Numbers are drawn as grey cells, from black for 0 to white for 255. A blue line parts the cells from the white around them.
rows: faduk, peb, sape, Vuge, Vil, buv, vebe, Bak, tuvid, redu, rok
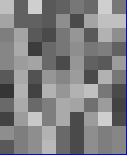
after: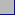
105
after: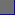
156
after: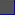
150
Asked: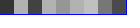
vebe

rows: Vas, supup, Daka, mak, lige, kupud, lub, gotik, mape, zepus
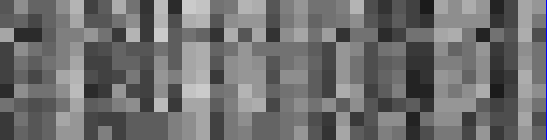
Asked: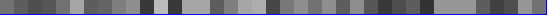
gotik
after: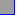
51
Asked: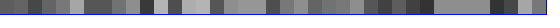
supup
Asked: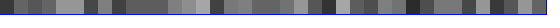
zepus
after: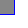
78

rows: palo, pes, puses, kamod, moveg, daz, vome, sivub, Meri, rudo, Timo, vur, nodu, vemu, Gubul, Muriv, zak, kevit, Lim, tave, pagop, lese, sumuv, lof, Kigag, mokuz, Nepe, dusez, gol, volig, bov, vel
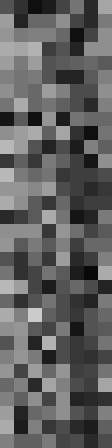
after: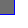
68
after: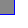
157

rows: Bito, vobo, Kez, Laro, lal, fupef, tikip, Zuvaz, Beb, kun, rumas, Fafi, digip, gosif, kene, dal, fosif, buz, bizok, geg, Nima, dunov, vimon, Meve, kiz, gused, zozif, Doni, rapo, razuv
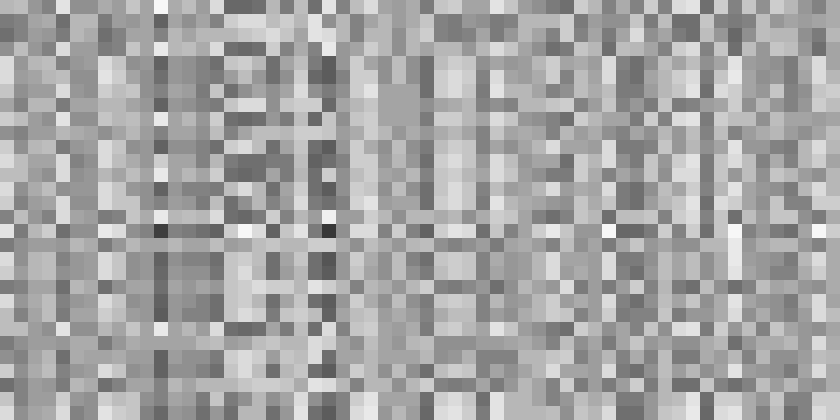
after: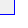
157
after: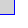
227
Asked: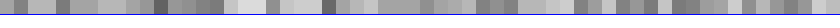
Zuvaz
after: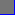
197
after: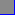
151
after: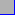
130

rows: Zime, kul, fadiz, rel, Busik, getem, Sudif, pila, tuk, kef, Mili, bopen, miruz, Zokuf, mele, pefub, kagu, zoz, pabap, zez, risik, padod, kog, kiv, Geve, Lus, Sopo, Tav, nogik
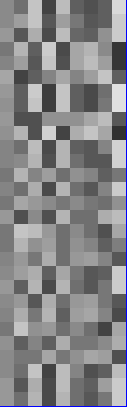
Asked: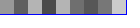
risik
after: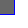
95

